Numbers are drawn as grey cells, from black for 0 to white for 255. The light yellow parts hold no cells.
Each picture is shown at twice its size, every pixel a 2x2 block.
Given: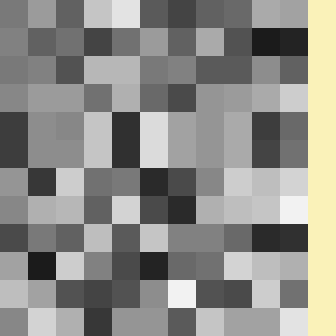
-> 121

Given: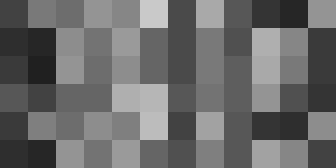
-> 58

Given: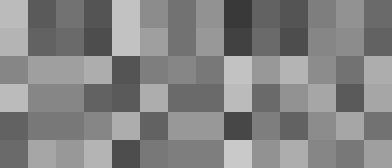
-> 134

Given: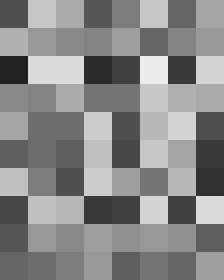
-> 35

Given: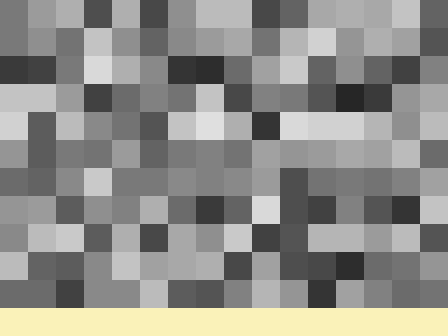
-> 58

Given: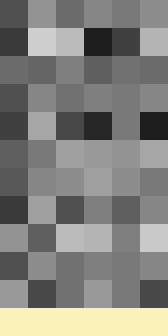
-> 107

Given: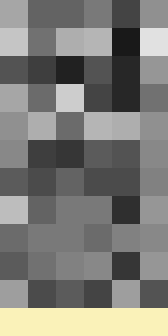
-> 83
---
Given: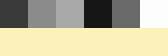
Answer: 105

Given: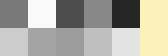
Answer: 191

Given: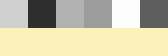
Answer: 252

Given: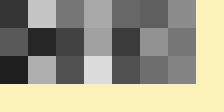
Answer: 110

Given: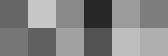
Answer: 190

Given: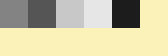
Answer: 230

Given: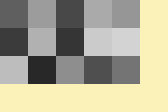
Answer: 79

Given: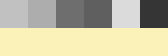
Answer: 219

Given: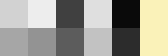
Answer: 194

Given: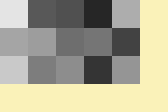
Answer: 52
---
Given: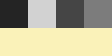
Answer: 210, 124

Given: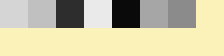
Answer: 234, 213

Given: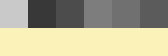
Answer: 201, 125

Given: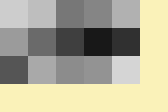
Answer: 213, 205

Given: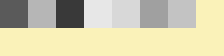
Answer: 231, 216

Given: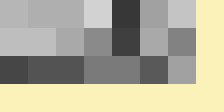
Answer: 210, 196

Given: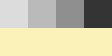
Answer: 220, 186
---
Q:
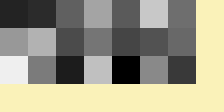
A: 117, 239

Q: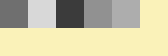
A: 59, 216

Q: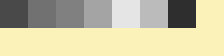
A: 164, 229

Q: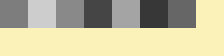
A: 69, 205

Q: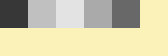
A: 227, 227

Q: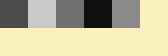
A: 111, 200
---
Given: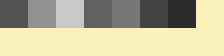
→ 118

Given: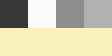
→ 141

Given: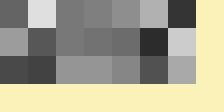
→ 177

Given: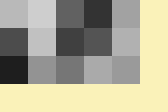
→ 185

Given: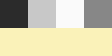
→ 135

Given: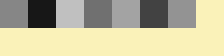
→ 147

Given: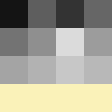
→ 184
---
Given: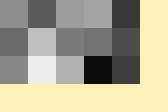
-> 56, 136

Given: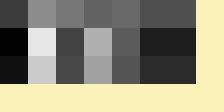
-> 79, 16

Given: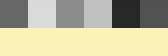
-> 82, 103

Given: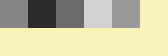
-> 153, 133

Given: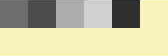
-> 47, 110

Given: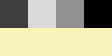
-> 1, 62
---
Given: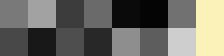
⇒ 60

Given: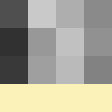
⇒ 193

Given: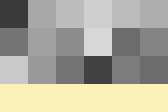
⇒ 140

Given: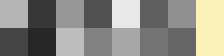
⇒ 151

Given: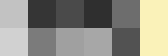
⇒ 74

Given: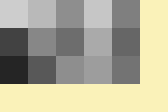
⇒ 109

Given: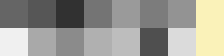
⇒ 49

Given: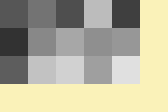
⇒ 167

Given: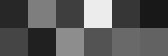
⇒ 62
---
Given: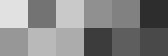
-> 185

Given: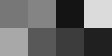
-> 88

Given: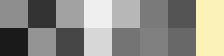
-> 148

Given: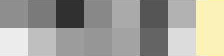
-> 191

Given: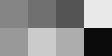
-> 203

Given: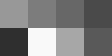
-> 249
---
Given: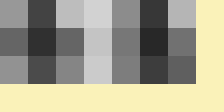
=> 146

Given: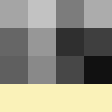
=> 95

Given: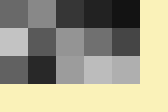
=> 97

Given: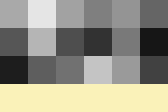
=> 29

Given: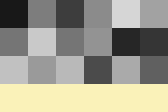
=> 193

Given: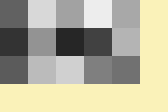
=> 91

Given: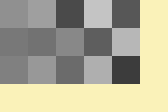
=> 128

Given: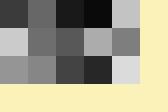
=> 149

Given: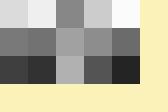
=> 63
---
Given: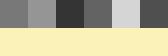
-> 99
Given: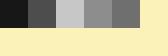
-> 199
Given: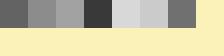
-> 216
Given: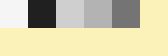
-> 207
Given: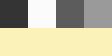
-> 251
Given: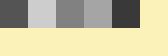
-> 129
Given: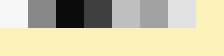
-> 191
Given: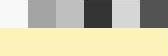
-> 52
